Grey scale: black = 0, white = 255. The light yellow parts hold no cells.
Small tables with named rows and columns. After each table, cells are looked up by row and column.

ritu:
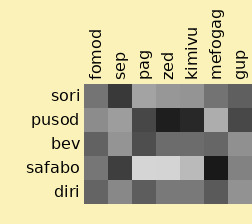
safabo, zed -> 212
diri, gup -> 146
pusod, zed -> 30
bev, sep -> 148
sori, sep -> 57
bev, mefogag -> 102
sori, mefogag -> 115
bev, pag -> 78
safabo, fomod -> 118
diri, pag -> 93
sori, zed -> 151
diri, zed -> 121
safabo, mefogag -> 25

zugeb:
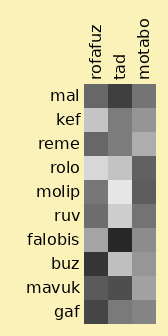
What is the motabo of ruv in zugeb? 115
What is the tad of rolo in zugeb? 195
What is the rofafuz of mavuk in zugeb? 90
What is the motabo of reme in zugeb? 173
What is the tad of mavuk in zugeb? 78
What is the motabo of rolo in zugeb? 97
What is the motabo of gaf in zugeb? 132
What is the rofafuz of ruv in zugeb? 109
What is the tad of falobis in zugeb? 39
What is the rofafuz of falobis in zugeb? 164
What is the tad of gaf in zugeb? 122
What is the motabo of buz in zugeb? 150
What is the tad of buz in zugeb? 191
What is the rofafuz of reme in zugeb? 103
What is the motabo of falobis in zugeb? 140
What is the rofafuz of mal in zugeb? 103

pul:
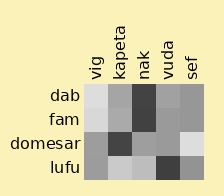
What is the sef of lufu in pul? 147
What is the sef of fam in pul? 151
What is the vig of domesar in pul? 157
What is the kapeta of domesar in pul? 68
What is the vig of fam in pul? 216
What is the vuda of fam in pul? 154
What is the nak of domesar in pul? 158
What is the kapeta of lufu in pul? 202
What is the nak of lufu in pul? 189
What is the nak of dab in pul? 67
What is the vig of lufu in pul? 156
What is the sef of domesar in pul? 221
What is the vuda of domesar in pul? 154

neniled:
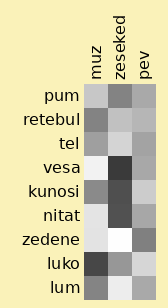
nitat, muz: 228
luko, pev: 214
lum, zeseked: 237
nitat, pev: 167
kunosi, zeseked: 79
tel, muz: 159
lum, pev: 169
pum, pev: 169
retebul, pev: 182
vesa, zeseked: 58
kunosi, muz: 138
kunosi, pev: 204
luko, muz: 71
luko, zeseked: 151
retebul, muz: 131
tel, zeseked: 212
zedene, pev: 128
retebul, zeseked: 193
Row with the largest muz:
vesa

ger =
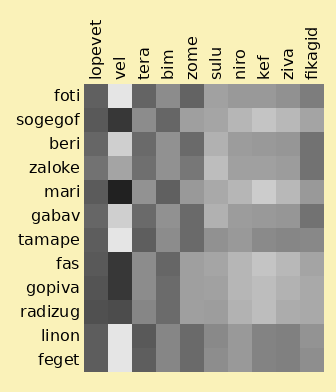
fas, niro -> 182
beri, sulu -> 177
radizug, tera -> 134
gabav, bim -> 145
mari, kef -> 204
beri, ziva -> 150
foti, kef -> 153
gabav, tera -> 106
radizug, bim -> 107
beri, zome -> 106
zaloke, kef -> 160
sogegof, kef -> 196
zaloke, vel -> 164
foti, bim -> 140
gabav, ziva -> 150
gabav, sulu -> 177
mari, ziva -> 184
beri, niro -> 156
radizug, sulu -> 157
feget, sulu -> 141
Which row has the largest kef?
mari

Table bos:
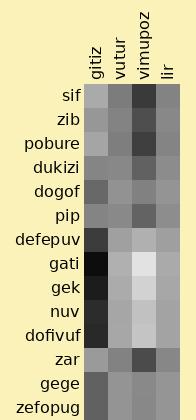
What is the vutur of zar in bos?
130
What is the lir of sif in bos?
131
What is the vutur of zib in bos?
131
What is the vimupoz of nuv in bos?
193
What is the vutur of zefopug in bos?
148
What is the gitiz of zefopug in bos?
97
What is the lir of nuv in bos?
163
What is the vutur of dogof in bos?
146

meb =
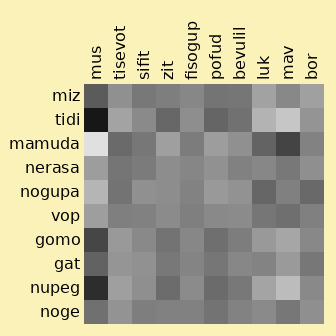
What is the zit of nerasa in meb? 141
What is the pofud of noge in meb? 115
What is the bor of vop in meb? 128
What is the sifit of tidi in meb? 138
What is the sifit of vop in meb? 129
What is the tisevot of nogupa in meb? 115
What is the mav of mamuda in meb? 68
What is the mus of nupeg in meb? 45
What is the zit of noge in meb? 129
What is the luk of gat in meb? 131
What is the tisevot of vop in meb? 127
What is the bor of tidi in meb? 148
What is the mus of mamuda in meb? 224
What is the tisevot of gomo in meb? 153
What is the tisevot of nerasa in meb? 117

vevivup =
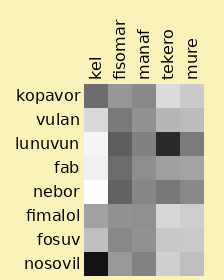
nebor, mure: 137
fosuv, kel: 191
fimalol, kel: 161
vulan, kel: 217
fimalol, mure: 206
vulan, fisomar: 121
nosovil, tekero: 207
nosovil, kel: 20
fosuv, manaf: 146
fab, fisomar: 107
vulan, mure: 187
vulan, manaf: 146
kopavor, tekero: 219
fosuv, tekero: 200
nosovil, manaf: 130
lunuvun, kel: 245

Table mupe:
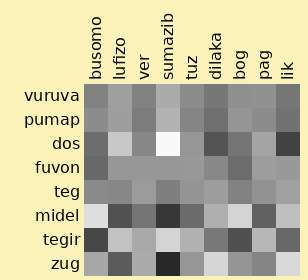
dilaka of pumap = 111
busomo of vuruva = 130
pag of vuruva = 145
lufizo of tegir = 194
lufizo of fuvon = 151
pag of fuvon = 157
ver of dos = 135
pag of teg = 146
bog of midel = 212
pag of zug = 133
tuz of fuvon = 152
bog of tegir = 80

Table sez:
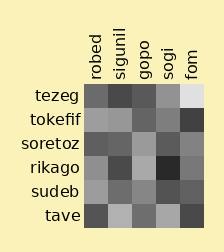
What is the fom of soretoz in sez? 130
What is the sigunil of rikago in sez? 74
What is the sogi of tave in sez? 167
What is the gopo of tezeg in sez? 89
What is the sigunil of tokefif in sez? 151
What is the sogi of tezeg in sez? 146
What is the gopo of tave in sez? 110
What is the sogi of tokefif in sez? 126
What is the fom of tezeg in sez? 224
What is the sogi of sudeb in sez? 83
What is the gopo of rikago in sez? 169
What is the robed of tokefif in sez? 157
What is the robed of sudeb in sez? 156
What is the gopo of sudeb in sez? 134
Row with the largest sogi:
tave

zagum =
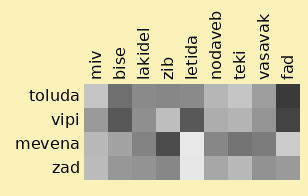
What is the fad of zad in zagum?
154
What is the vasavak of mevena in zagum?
124
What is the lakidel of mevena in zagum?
131
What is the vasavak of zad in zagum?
146
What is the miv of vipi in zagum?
154
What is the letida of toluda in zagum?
138
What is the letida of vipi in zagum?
88
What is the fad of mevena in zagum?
203
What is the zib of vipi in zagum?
190
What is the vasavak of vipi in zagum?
149
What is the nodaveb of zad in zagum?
167
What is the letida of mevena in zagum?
232
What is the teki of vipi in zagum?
180
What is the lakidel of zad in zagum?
147
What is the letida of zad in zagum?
231

